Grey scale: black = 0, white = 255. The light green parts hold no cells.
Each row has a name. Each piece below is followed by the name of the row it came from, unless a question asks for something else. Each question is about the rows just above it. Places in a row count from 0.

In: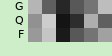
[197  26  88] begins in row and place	F, 1
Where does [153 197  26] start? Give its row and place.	F, 0
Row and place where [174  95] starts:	Q, 4
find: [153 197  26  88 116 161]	F

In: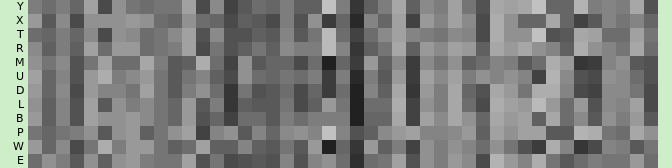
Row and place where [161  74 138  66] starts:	Y, 11
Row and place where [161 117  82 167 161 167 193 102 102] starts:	Y, 30
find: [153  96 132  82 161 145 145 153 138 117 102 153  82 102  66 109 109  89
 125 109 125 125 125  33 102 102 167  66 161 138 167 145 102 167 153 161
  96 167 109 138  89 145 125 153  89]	B
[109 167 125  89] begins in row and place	M, 7

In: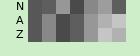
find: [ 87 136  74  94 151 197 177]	Z
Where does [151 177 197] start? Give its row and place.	A, 4
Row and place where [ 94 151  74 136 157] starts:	N, 1
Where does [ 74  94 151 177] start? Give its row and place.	A, 2
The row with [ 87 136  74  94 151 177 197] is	A

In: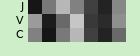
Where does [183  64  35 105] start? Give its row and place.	C, 3
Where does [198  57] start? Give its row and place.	V, 3
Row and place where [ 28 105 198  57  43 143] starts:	V, 1
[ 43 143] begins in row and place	V, 5
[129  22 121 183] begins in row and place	C, 0

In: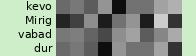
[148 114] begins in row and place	dur, 4
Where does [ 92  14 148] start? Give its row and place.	dur, 2
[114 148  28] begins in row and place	Mirig, 4
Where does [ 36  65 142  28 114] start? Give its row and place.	Mirig, 0
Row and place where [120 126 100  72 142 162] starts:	vabad, 0

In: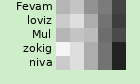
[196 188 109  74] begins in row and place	Mul, 1
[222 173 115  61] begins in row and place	loviz, 1
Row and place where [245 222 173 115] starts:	zokig, 0

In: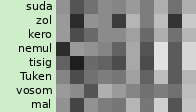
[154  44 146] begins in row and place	zol, 0
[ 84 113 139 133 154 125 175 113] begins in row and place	suda, 1
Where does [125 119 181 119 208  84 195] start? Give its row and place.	mal, 3
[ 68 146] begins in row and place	mal, 1

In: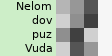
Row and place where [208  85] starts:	Vuda, 0
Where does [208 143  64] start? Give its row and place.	dov, 0
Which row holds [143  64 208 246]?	puz
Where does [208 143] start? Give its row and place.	dov, 0
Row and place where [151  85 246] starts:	Nelom, 1

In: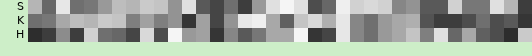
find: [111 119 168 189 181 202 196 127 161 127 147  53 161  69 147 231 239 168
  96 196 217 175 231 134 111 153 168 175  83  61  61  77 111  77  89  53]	K
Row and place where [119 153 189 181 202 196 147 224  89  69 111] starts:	S, 4
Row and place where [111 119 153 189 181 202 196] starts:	S, 3
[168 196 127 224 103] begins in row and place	H, 26

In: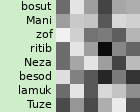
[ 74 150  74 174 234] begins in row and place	Tuze, 0
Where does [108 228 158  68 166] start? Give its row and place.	bosut, 0
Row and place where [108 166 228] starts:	Neza, 0
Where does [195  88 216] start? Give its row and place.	Mani, 2

